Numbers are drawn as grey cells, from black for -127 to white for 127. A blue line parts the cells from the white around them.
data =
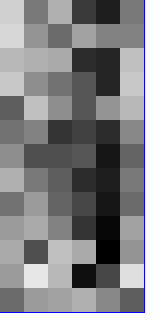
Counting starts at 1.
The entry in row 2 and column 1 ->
87
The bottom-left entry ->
-20
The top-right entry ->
-6
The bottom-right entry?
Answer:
-33
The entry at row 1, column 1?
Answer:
80
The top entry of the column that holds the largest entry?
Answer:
-6
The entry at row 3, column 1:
56
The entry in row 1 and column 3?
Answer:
48
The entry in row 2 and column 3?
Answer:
-20
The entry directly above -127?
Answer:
-120
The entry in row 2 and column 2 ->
20
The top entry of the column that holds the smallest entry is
-97
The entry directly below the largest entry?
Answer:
27
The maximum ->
103
